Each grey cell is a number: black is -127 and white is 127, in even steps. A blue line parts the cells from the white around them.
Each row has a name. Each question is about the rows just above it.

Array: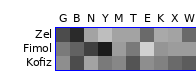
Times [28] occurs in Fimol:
3
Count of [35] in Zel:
4
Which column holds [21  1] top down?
K

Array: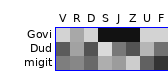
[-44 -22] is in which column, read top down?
D
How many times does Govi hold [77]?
0
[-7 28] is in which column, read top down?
J

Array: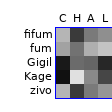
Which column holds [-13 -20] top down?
H
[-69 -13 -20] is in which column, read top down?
H

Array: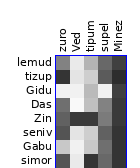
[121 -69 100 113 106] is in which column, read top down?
Ved
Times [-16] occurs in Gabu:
1
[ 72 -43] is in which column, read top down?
zuro
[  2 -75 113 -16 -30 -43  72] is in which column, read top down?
zuro
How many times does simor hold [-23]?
1
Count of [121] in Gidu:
0
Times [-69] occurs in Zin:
3

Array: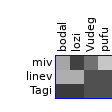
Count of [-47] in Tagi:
2
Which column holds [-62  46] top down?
lozi
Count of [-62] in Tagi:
0
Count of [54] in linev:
0
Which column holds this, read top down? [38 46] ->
bodal
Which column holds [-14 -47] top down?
Vudeg
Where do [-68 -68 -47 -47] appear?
Tagi

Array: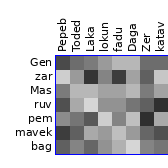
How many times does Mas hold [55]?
3
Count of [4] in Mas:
0

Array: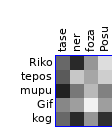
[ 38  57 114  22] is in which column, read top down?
foza
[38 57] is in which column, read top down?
foza

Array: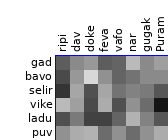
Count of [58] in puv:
0
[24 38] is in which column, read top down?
dav
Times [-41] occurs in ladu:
1
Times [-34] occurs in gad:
2
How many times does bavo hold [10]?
2
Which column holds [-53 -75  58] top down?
ripi
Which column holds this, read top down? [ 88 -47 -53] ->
doke

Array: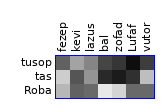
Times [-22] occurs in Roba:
3
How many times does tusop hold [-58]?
1

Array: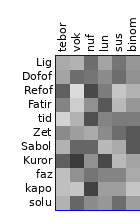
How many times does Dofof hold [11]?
1
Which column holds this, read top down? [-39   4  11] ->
lun

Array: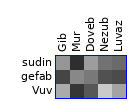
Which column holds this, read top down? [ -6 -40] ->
Doveb
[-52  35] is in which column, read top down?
Luvaz

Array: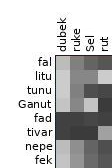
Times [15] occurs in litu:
0
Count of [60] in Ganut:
0
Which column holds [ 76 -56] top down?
rut
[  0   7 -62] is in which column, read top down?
ruke
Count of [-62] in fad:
3
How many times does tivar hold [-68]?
2

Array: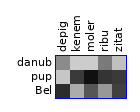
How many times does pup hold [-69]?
2
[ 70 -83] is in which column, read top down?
depig
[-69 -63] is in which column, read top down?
zitat
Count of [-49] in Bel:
0
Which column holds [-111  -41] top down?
moler
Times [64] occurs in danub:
1

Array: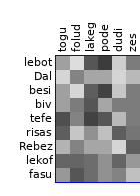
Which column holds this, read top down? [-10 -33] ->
zes
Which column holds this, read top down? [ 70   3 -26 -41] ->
folud
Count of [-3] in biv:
3
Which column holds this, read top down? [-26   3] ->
dudi
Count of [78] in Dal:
0
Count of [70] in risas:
1

